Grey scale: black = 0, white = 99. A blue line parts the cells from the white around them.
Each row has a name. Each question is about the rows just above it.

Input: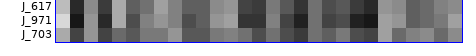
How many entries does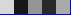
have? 5
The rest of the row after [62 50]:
[37 37 54 58 26 23 47 34 20 44 30 34 23 16 58 54 37 41 50 54]

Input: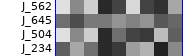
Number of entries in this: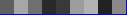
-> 9
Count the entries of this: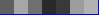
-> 7
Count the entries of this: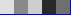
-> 5
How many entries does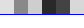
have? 6
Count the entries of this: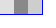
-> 3
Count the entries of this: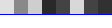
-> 8

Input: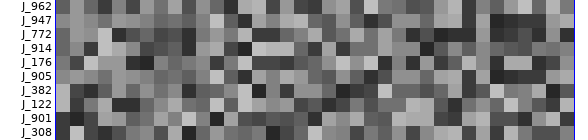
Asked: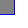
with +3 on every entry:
[53]
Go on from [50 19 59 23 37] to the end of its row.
[70 53 19 66 66 19 27 56]

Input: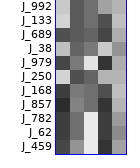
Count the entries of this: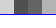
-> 4
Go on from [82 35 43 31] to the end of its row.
[74]
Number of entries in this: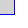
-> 1
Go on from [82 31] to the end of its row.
[39 70 70]

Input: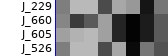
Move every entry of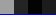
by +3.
[65 17  4 14]
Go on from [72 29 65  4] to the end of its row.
[46 32]
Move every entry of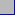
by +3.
[75]
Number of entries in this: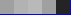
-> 5

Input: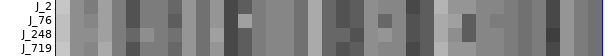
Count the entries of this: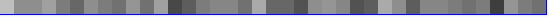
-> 39
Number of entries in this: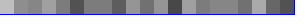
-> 21
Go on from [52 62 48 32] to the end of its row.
[48 48 36 58 44 58 28 62 48 52 52 44 66 40 32 36 55 40 52 32 36 66 62 36
 52 48 48 44 48 28 58 48 44]
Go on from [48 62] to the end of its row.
[48 32 48 48 40 58 44 58 28 36 48 52 52 44 66 40 32 36 55 52 52 28 36 70
 58 58 52 52 48 44 48 28 58 48 44]
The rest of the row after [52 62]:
[48 32 48 48 36 58 44 58 28 62 48 52 52 44 66 40 32 36 55 40 52 32 36 66
 62 36 52 48 48 44 48 28 58 48 44]

